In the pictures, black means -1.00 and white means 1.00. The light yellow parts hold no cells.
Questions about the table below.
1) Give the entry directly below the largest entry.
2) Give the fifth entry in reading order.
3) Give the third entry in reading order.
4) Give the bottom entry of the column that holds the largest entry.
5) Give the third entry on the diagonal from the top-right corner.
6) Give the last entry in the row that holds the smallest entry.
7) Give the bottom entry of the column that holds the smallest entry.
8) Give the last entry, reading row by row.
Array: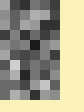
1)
0.37
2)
-0.25
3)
-0.61
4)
0.37
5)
0.19
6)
0.19
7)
-0.61
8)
0.10

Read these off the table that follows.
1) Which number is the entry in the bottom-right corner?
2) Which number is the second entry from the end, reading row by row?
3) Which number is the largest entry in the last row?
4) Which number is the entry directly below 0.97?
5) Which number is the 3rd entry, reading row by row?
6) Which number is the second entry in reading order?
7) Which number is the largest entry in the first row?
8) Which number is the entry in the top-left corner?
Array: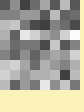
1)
-0.07
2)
0.55
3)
0.81
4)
0.02
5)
-0.50
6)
0.11
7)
0.47
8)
-0.32

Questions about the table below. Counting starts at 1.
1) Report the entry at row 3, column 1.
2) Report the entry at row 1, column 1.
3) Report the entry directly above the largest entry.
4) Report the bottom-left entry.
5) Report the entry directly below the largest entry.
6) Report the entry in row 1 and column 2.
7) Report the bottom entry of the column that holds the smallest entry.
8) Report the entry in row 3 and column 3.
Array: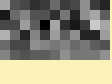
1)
-0.44
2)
0.30
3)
0.30
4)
0.03
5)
-0.72
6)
-0.36
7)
-0.27
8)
0.22

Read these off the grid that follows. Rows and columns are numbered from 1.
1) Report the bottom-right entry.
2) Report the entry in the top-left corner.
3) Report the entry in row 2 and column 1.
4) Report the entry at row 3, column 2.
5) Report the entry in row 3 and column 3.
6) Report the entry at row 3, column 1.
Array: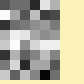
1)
-0.14
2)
-0.33
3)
0.97
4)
-0.14
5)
-0.05
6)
-0.61

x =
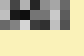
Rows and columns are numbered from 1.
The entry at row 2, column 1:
0.50
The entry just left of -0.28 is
0.58
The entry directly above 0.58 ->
0.30
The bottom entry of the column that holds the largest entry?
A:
0.67
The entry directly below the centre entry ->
-0.54
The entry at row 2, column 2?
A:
-0.81

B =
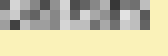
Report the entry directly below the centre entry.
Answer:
0.49
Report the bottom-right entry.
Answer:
-0.22
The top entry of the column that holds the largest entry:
-0.04
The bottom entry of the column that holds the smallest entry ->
-0.12
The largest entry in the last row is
0.67
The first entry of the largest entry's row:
0.40
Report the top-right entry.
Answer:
0.49
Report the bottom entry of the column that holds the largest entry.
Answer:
0.59
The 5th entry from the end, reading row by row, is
0.32
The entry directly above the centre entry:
-0.40
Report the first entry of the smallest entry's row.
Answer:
-0.30
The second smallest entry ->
-0.49
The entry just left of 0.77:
-0.30

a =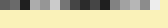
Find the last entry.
0.86
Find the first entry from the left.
-0.27
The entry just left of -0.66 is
-0.46
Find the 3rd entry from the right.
0.43
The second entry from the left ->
-0.17
